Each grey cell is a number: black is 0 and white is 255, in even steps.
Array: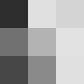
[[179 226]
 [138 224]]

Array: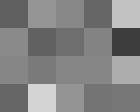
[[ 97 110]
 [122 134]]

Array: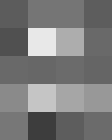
[[232 173]
 [103 107]]

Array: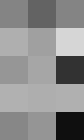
[[160 214]
 [166  50]]

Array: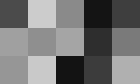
[[143 165]
 [201  19]]

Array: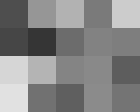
[[ 53 108]
 [180 132]]

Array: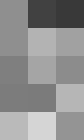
[[179 161]
 [165 140]]
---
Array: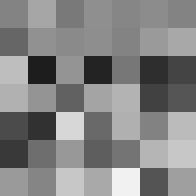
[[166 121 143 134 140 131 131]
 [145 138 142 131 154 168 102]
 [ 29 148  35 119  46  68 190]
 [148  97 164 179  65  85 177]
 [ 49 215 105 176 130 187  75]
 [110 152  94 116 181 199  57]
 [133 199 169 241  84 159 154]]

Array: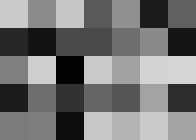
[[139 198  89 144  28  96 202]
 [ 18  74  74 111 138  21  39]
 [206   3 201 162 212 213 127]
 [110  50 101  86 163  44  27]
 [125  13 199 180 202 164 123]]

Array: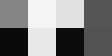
[[244 225  86 132]
 [232  12  82  10]]

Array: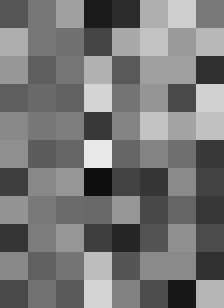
[[119 160  26  44 175 206 121  86]
 [119 113  68 169 194 154 184 173]
 [ 94 117 177  89 160 159  47 151]
 [105  98 212 116 149  74 208  94]
 [120 126  57 132 195 163 193 136]
 [ 92 102 232 102 131 110  57 143]
 [136 150  14  66  53 138  67  62]
 [121 107 105 150  72 101  55 148]
 [124 150  62  37  82 144  75  53]
 [ 96 116 189  85 138 138  49 136]
 [114  90 212 129  77  24 182  73]]

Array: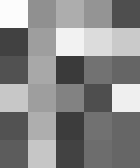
[[144 173 148  78 252]
 [158 242 220 202  65]
 [168  58 114 101  81]
 [158 130  78 239 199]
 [174  60 113 102  82]
 [198  66 109 102  92]]

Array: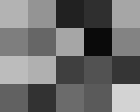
[[148  33  47 166 179]
 [102 166  10 131 126]
 [176  63  82  53 188]
 [ 50 107  90 211  97]]
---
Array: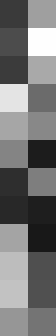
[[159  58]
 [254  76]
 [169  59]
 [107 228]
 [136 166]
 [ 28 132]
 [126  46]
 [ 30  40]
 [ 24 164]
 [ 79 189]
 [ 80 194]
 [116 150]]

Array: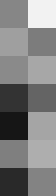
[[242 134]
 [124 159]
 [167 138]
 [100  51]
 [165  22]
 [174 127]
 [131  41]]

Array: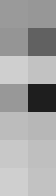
[[151 154]
 [ 97 149]
 [194 207]
 [ 30 152]
 [183 188]
 [191 200]
 [194 207]]

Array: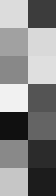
[[ 60 220]
 [217 161]
 [223 136]
 [ 84 241]
 [100  16]
 [ 43 137]
 [ 28 198]]

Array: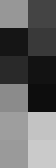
[[ 68 151]
 [ 57  21]
 [ 18  41]
 [ 13 139]
 [195 158]
 [202 154]]

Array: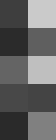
[[202  62]
 [ 95  43]
 [191 100]
 [ 68  72]
 [128  42]]
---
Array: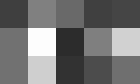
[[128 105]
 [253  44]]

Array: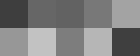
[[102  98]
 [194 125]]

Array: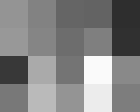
[[130 101]
 [133 109]]

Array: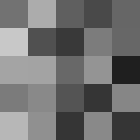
[[172  95]
 [ 80  57]]

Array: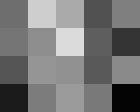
[[206 170]
 [141 219]]

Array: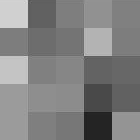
[[ 96 126]
 [109 116]]

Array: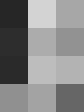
[[211 167]
 [172 146]]

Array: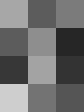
[[ 92 123]
 [142  38]]

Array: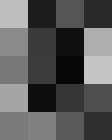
[[29 85]
 [58 15]]
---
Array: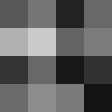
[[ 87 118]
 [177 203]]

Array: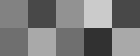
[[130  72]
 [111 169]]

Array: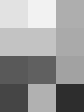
[[226 242]
 [195 195]]

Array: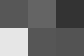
[[ 87 100]
 [230  86]]

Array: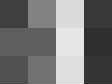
[[ 63 130]
 [ 95  95]]

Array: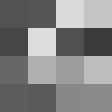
[[ 82  86]
 [ 70 220]]

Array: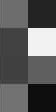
[[109  35]
 [ 66 241]]
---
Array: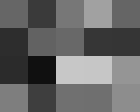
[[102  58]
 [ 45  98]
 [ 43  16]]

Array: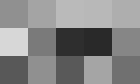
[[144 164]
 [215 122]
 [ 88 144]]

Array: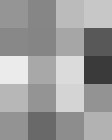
[[149 134]
 [136 133]
 [235 168]]

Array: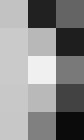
[[194  33]
 [202 184]
 [202 240]]

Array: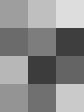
[[158 191]
 [107 125]
 [183  60]]

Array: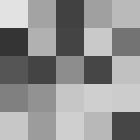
[[226 163]
 [ 52 177]
 [ 85  68]]

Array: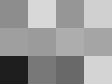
[[141 216]
 [159 155]
 [ 30 120]]
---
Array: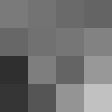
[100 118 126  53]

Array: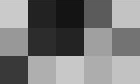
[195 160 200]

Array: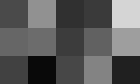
[213  97  71]

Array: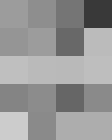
[ 57 104 186 132]

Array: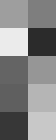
[126 235]

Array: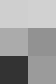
[209 171]
